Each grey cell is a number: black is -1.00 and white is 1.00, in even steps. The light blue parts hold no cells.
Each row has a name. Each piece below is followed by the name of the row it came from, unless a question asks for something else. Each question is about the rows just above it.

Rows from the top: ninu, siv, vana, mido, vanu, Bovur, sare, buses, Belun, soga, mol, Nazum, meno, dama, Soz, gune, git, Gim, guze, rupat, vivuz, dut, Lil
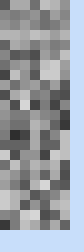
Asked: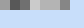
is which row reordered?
rupat
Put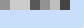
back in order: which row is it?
buses
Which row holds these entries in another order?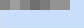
vana
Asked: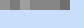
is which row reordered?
siv

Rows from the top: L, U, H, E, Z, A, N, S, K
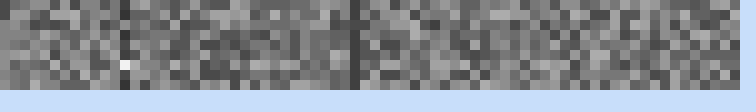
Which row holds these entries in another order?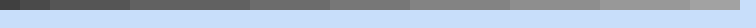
L
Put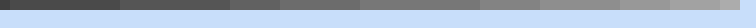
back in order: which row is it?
S

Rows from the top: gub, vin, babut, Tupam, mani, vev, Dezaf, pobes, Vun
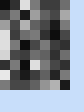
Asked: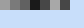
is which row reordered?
vin
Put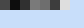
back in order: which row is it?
Tupam
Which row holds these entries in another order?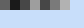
babut
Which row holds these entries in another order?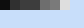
gub
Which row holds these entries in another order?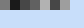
babut
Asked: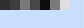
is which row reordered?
mani
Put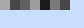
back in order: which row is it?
vin

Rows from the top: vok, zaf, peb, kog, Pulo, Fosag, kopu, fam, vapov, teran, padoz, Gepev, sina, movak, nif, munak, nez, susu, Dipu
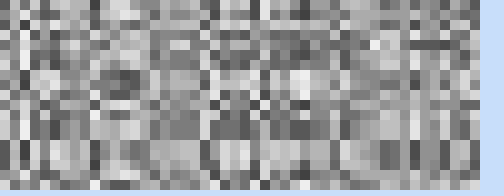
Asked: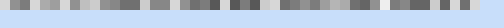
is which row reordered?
Gepev
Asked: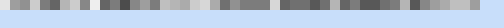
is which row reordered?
movak

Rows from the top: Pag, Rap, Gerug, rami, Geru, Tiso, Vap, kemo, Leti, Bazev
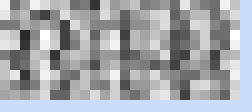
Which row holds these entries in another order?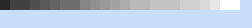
rami
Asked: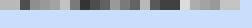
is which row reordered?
Tiso
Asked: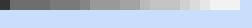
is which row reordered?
kemo
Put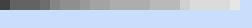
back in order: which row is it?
Rap
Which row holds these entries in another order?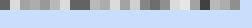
Bazev

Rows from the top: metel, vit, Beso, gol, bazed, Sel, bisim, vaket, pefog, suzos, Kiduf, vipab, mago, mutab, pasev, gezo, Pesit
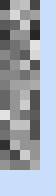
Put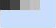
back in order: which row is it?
metel
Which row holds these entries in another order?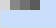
Sel
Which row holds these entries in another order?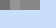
vaket
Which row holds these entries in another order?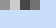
gezo

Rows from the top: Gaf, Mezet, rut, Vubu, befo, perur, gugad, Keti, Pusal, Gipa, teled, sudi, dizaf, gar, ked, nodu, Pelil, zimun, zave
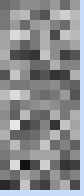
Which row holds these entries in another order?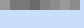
teled
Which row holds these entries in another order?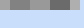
gugad
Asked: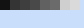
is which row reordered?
Pelil
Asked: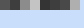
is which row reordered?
perur
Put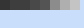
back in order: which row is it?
perur
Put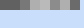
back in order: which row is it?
sudi
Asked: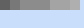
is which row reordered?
befo

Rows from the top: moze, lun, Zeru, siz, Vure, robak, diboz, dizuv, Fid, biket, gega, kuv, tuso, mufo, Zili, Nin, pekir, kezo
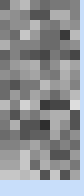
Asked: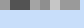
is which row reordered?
Nin
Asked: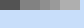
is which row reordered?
lun
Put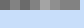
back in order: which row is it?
Zili
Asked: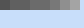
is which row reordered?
mufo
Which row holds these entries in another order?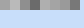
diboz
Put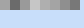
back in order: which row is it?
pekir

